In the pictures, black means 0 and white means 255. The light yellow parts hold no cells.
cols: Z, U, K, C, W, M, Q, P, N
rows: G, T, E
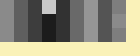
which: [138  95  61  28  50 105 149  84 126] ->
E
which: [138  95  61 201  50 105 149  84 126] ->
G

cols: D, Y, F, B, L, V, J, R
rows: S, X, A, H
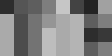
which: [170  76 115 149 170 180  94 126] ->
X
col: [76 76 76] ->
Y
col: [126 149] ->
B
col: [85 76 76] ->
Y
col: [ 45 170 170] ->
D

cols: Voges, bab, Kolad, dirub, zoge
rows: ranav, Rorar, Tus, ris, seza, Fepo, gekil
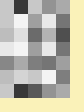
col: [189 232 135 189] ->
Voges
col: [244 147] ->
dirub
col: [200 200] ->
Voges
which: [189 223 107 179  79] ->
Tus
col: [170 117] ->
zoge

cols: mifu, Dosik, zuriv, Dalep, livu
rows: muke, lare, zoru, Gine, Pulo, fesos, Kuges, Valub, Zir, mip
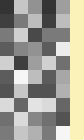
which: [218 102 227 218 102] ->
Valub
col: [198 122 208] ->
Dosik
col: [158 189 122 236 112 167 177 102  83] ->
livu
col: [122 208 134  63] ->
Dosik
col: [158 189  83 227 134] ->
zuriv
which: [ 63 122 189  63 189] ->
lare

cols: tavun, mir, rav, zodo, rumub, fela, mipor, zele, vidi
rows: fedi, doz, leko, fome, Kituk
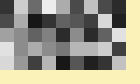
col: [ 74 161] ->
tavun
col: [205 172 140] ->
mir
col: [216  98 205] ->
zele
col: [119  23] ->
rumub
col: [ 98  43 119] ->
rumub
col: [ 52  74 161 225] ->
tavun
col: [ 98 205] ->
zele

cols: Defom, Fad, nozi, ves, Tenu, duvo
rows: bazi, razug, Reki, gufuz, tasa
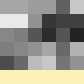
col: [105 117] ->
Tenu
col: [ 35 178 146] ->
duvo
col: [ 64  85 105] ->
Tenu
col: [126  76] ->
Defom
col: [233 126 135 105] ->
Fad

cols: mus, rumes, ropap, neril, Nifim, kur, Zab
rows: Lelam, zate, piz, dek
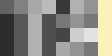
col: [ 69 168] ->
Nifim
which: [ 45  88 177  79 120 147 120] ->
zate
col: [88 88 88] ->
rumes
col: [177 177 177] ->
ropap
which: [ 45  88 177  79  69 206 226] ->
piz

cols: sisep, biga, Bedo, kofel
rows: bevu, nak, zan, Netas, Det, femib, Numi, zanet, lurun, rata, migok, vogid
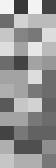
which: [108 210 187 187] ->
nak
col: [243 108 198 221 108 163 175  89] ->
sisep
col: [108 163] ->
sisep

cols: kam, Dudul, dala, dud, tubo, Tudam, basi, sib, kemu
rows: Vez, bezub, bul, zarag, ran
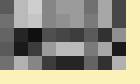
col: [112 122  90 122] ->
basi
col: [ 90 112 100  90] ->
kam
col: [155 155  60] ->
Tudam
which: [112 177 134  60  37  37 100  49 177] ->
ran
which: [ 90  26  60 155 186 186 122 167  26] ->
zarag
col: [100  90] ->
kam

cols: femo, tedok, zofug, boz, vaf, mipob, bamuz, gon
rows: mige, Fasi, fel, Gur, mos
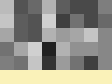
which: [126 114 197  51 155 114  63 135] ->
mos
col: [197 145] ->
bamuz
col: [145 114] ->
mipob
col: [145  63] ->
bamuz
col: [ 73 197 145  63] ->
bamuz
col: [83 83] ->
zofug

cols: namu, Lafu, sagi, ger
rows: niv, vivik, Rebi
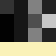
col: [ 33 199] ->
ger
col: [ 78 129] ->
sagi
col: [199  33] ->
ger
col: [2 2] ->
namu

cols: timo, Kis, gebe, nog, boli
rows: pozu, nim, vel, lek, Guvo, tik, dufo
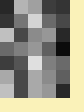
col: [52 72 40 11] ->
boli
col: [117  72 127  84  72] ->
Kis
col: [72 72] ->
Kis
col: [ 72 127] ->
Kis
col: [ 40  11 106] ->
boli

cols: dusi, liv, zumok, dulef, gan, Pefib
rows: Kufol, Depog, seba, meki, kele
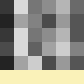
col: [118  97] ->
zumok
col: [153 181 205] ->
gan
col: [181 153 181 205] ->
gan
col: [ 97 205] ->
zumok

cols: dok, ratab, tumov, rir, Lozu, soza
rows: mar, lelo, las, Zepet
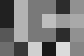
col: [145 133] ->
soza
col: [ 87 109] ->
dok
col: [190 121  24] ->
rir
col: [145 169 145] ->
soza
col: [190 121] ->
rir

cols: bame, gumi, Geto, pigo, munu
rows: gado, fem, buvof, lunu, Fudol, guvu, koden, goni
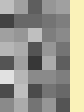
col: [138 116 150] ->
pigo
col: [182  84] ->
bame
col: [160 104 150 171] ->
gumi

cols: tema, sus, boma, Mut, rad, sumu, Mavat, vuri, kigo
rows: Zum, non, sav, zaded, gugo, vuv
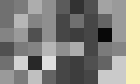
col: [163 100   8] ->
vuri
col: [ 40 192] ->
boma
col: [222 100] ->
Mut
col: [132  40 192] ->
boma
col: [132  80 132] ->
boma
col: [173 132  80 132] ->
boma

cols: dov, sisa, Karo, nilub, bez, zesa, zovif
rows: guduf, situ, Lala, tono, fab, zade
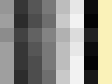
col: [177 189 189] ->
bez
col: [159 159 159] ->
dov
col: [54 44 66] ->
sisa
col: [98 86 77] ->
Karo
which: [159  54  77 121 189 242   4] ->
fab

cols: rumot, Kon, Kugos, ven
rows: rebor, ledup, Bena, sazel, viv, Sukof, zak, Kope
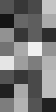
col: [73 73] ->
Kugos
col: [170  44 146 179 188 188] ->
ven

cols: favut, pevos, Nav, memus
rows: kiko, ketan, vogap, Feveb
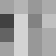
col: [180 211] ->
pevos
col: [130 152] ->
Nav
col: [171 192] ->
memus
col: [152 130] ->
Nav
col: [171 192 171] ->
memus

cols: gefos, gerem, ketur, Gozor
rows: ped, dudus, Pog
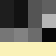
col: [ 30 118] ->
gefos
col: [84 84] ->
ketur
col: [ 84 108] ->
ketur

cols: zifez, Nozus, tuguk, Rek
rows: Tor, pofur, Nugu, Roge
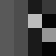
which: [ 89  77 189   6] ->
pofur
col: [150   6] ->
Rek
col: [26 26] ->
tuguk
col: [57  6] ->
Rek
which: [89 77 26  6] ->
Roge
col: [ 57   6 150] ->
Rek

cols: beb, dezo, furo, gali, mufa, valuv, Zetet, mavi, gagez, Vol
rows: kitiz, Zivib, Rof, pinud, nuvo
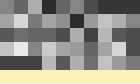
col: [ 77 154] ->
Zetet
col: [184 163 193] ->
mavi
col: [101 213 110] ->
dezo
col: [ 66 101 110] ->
Zetet
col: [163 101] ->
gali
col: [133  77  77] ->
Vol

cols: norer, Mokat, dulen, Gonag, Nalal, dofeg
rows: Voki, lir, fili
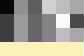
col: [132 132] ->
Gonag
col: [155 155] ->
Mokat
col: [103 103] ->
dulen

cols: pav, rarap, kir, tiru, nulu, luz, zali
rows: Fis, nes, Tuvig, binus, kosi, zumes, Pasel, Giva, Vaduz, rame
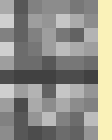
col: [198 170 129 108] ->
nulu
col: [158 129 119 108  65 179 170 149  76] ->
kir

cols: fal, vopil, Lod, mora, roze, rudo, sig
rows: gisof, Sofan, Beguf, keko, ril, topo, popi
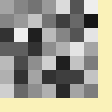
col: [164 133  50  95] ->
fal
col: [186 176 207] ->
fal

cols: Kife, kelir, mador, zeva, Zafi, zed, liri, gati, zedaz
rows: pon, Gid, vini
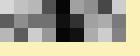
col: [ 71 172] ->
gati
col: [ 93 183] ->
Kife
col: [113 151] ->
zeva
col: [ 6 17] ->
Zafi
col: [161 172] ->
liri

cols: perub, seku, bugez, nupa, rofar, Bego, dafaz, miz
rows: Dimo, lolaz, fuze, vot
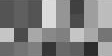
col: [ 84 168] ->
bugez
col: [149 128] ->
rofar
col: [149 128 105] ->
rofar
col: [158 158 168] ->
dafaz
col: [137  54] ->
nupa

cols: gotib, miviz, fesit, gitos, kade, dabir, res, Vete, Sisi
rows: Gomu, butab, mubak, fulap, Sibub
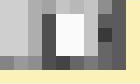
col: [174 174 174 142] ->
fesit
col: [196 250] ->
kade
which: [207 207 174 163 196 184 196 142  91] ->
Gomu

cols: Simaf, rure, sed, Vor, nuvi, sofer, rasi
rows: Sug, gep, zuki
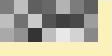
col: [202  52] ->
sed
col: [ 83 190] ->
Vor
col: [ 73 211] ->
sofer
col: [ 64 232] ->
nuvi

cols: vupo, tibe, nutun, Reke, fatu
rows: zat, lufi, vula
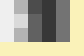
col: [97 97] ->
nutun
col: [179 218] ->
tibe

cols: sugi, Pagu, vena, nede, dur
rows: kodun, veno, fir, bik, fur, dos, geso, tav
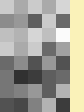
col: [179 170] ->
Pagu
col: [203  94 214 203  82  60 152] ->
vena

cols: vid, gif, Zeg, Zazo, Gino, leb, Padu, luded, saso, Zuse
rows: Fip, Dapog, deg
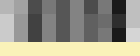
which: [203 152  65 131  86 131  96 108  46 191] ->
Dapog
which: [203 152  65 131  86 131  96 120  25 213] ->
deg
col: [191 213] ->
Zuse
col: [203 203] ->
vid
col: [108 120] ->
luded

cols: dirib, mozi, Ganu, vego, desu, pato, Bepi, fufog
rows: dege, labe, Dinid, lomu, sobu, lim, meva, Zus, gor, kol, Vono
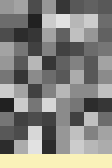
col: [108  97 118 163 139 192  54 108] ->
fufog
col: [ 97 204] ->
Bepi
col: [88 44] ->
dirib

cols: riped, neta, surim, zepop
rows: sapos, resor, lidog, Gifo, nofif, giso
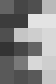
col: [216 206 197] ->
zepop
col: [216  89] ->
surim
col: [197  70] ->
neta
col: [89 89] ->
riped
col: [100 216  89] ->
surim

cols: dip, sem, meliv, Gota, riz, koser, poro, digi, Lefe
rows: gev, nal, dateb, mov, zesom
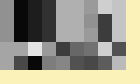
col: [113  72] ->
poro
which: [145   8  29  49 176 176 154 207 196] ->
gev
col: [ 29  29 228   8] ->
meliv
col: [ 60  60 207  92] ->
digi

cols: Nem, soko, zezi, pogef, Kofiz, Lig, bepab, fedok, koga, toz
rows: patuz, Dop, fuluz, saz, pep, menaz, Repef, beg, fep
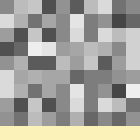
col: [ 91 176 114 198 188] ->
zezi
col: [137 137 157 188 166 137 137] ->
Kofiz

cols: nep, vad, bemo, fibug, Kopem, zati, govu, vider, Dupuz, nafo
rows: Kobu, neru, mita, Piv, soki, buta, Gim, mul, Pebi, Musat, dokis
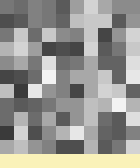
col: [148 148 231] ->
zati
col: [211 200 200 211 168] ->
govu
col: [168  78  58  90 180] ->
vad
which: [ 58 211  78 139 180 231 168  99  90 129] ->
Musat
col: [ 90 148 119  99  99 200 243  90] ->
Dupuz

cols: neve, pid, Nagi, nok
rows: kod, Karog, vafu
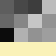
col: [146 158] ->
nok
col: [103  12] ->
neve
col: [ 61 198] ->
Nagi
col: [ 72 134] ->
pid
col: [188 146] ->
nok

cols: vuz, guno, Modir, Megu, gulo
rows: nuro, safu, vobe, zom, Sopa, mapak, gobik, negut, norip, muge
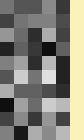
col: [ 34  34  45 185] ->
gulo
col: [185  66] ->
gulo
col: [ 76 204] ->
Megu
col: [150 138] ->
Megu
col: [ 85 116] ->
guno

